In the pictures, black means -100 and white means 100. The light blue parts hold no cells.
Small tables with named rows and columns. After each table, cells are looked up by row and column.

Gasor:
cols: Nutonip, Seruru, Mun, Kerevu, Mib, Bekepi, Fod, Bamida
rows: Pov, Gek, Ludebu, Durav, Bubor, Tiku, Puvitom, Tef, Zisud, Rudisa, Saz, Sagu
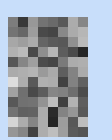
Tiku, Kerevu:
21
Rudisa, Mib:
-67
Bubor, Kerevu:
-40
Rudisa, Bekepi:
3
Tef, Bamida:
-40
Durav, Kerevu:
11
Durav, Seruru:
47
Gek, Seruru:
-19
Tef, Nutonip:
26
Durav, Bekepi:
-27
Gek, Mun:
23
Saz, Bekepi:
23
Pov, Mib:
-17
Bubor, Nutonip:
-32
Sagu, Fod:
-29
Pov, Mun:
19
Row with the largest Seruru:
Durav

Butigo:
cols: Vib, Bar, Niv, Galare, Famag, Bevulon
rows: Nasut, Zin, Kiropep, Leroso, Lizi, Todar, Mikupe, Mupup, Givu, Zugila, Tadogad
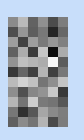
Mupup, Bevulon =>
-55
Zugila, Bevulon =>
-2
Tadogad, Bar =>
9
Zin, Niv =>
-26
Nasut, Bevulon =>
-2
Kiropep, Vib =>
23
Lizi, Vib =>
15
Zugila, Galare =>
30
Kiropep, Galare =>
-4
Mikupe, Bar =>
65
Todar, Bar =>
-20
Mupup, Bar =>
-37
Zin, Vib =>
-39
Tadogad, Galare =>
41
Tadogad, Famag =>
-42

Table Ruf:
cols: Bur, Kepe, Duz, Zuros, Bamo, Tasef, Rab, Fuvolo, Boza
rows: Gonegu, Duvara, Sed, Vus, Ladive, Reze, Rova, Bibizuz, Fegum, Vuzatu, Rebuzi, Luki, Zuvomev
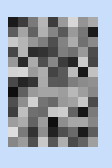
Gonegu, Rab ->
69
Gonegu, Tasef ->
21
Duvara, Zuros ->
39
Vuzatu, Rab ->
-22
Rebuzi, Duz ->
-22
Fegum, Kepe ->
11
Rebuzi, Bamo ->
-89
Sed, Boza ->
8
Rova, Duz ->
-59
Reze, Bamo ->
-47
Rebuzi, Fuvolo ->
30
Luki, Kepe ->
-4
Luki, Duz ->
-60
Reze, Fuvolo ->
-82

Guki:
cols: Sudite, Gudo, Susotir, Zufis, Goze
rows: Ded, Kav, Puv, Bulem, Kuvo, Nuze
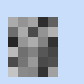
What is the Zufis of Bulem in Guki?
-32
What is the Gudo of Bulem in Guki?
-12
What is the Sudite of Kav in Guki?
-14
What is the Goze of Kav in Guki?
39
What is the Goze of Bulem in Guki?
-45
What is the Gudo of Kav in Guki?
34
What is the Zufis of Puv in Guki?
3
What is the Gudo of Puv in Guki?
18
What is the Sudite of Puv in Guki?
-70
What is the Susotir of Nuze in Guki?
5
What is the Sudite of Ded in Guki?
34
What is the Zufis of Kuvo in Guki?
-42
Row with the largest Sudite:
Nuze

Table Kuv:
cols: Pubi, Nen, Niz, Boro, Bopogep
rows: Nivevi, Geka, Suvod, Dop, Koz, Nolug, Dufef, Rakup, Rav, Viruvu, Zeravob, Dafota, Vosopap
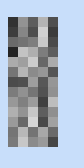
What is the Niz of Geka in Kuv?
-39
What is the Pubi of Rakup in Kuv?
-3
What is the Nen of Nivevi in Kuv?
15
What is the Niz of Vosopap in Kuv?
9
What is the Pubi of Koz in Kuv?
34
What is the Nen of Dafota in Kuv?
44
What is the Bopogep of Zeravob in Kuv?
26

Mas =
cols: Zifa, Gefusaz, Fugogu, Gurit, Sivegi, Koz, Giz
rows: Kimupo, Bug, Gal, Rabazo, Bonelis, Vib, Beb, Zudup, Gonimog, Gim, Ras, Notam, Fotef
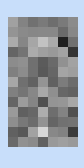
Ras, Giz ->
-10
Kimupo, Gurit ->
-4
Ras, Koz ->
-11
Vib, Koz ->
29
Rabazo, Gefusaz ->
-9
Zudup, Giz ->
-23
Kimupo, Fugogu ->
-11
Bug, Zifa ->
16
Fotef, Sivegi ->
20
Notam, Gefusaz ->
-31
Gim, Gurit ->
36
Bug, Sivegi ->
7
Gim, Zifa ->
21
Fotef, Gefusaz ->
14
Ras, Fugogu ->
-15
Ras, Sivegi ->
-21
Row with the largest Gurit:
Notam

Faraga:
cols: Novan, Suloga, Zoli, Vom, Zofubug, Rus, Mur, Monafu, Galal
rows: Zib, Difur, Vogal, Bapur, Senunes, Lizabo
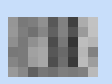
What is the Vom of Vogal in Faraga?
25
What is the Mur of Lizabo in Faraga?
-4
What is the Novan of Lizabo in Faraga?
20
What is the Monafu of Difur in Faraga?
21
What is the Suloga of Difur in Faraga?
-1
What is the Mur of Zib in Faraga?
-50
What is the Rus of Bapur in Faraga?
-18

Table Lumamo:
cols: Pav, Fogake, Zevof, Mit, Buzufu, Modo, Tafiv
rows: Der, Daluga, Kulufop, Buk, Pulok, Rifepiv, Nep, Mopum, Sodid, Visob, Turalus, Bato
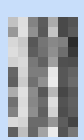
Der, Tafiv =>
-34
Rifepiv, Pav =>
-20
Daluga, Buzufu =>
54
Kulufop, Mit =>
-8
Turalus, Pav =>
71
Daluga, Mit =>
-30
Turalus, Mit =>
-16
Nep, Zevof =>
-11
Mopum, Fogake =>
76
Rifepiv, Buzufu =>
80
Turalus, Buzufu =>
18
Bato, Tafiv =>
-7
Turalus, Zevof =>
-16
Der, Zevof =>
3
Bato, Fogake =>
50
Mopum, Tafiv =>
-30
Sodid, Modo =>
-35
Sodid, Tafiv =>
-25
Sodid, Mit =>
-15
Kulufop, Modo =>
0

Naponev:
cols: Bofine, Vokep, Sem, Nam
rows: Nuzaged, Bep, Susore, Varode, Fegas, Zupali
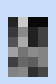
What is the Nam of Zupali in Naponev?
-45
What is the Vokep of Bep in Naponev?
8
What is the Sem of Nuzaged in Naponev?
-93
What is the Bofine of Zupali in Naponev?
2
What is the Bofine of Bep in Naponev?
-55
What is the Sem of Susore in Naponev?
-75
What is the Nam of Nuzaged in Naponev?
-94
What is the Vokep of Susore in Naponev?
33
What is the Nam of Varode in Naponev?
3
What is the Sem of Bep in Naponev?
-74

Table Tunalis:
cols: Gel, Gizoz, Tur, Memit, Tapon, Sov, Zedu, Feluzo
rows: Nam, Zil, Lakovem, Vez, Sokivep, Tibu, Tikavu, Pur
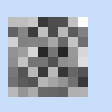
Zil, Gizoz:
5
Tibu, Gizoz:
-33
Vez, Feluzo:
69
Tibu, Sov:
-58
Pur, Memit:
-18
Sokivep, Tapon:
-36
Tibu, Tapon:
45
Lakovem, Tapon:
31
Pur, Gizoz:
17
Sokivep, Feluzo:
74
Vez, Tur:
68
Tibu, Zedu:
-20
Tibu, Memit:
-55
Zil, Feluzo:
2
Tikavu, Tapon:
29

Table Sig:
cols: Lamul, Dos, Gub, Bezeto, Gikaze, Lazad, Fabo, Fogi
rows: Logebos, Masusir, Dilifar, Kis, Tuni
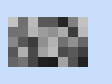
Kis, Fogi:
-50
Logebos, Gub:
46
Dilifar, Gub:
-53
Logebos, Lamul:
53
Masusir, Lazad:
35
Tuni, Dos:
-10
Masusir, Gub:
41
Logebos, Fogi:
52
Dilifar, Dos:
-31
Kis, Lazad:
-40
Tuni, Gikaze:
-78
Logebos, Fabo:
1
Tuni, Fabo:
-35
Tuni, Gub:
-45
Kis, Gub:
-43
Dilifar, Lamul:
6

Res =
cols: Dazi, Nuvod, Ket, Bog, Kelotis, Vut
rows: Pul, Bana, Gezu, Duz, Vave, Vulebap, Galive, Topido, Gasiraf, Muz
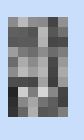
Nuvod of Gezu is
-29
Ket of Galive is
-44
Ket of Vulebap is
24
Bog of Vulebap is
43
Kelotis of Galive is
-51
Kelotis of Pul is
-46
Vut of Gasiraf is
-49
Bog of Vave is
35
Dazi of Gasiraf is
-64
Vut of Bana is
-11
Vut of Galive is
21
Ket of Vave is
9
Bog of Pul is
8
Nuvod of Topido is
61
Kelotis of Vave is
-43
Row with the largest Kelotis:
Topido

